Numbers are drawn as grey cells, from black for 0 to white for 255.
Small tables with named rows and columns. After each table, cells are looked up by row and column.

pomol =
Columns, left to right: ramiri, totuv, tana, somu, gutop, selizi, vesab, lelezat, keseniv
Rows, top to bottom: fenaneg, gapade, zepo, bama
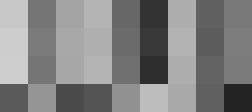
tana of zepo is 167
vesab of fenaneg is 174
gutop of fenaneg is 103
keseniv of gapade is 125
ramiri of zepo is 206
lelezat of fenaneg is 97
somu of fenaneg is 180
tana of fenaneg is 164
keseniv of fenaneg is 121
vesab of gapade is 179
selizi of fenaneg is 51
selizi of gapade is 56
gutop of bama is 145
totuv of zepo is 117
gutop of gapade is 107
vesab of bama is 169
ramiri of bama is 90
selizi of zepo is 46
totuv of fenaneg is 117
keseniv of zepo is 122
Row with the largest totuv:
bama

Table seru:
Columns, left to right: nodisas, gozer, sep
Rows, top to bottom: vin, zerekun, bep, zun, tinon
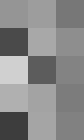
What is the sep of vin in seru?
119
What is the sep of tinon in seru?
129
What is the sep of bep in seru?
131
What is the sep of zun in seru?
124
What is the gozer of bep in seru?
92
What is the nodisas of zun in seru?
176
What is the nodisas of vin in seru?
149
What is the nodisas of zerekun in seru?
74

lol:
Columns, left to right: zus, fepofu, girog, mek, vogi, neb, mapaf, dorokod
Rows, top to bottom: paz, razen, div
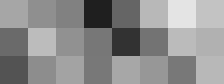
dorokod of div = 184
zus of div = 83
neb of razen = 115
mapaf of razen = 187
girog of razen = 145
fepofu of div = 141
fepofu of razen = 188
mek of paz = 31
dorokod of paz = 195
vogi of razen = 50
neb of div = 151
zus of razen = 106

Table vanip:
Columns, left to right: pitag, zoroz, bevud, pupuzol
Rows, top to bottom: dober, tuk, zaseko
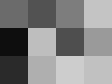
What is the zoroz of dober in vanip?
82
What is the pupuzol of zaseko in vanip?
193
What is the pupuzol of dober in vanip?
196
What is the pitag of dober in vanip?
107
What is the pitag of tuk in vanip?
14
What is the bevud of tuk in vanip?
78
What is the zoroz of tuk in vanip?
190
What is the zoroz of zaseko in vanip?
175
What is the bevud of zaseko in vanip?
205
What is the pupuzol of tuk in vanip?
154
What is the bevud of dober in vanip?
125
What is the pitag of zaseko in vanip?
42

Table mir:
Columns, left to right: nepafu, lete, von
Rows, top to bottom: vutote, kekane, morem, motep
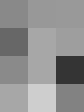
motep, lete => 206
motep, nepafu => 167
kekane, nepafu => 103
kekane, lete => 167
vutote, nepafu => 137
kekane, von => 158
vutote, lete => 152
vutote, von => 153
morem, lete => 167
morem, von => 52
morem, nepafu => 138
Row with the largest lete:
motep

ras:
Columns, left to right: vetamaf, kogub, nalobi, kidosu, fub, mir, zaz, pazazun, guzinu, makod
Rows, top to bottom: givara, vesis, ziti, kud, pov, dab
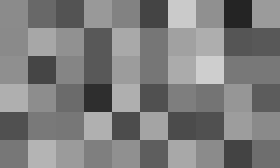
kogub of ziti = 69
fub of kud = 175
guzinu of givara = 36
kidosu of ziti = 88
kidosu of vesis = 88
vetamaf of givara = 139
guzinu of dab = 67
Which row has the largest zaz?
givara

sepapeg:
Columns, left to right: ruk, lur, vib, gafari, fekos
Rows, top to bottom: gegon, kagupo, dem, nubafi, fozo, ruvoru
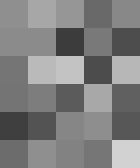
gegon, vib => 150
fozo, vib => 134
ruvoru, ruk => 108
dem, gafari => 76
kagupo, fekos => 77
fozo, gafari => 142
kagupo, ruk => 139
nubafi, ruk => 116
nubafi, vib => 91
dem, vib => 195
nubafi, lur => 125

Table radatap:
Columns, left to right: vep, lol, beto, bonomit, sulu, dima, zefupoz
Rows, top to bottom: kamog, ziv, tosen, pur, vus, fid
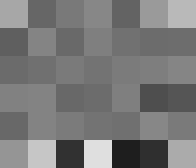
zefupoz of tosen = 133
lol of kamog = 102
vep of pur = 129
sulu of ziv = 113
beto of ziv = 105
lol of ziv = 132
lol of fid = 198
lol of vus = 131
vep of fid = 149
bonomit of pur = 108

